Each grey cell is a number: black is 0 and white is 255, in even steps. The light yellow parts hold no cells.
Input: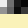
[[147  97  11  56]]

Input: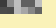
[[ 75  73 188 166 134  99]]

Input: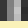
[[ 54 130 196  44]]

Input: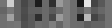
[[101 120  99  77  95  95 106  91 107 128 109  90 118  90 103 114]
 [112 115 118  80  90 110 106 126 102 127 109 108  93 100 100 114]]

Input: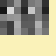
[[ 22 216 115  38 198 123  34]
 [ 88  61 171  92  93 176  99]]

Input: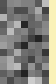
[[ 80 117  76  77 122 169  66]
 [ 92 142 184  38 101 105 134]
 [144 137 131 106  64  36  89]
 [ 79 114 170 110 101 113  54]
 [140 173 187  85 148  89 149]
 [120  75 110 101 204 182  97]]

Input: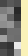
[[126 139  40]
 [142 150  98]
 [163 113 109]
 [ 79  62 161]]

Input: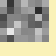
[[135  77 124 153 161  44 115]
 [ 93 135 198 144  99  92 139]
 [123  79 149 150 141 178 133]]

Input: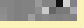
[[139 133 128 130 130 142 202 102 120 121 167]]
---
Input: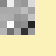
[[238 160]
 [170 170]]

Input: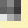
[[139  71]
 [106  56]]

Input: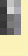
[[195 161]
 [215 176]]

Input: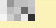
[[151 190]
 [188 201]]

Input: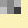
[[130 180]
 [133  59]]

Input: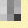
[[138 166]
 [133 179]]
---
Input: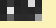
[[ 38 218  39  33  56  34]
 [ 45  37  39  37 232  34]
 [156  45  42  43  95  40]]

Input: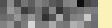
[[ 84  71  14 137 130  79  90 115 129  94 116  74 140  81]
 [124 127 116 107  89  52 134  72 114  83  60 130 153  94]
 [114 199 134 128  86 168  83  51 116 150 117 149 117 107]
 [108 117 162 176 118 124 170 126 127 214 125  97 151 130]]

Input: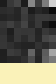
[[208 124  60 135  28  69  56  28]
 [ 12  32  39  28  63  38  47  44]
 [ 54  57  57  43  59  37  41  36]
 [ 14  28  56  39  68  50  64  53]
 [ 47  56  36  55  54  56  30  48]
 [ 77  69  38  57  43  55  36  53]
 [ 58  42  50  35  35  39  48  54]
 [164  92  41 100  40  55  60  31]
 [120  97  37  76  48  39  38  32]]

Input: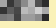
[[ 44  80 183 138  95  55 165]
 [168 207 172 187  71  92  52]
 [ 41 139 156 156  66 126 119]]

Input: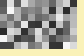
[[ 55 210 174 103 148 139 168 223  95 222  85]
 [174  44 194  50 172 122 137 122 174 248  99]
 [185 164 233 154 117 104 162 104 177 117 164]
 [186 106 196  47 204  52  57 230 102 159 118]
 [204  99  64 181 110 220 126  49 197 216  42]
 [170 131 112  75 152 207  79  87  60 178 245]
 [218 245  51  52 211 139 117 218 182  69  68]]

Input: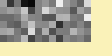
[[216  99 131 156 239 121 149 131   7  18 117  54 160]
 [135 159  88 143 146 172 214 131  69 197 146 158 142]
 [235 117 124 181 178  86  88 130 134 171 121 107 107]
 [101 132 108 122  48 171 136 138 193 145  93 103 135]
 [128 147 181 123 125  81 174 102 219  95 122 171 162]
 [104 130 120 135  66 152  94 113  67 184 126 112  93]]
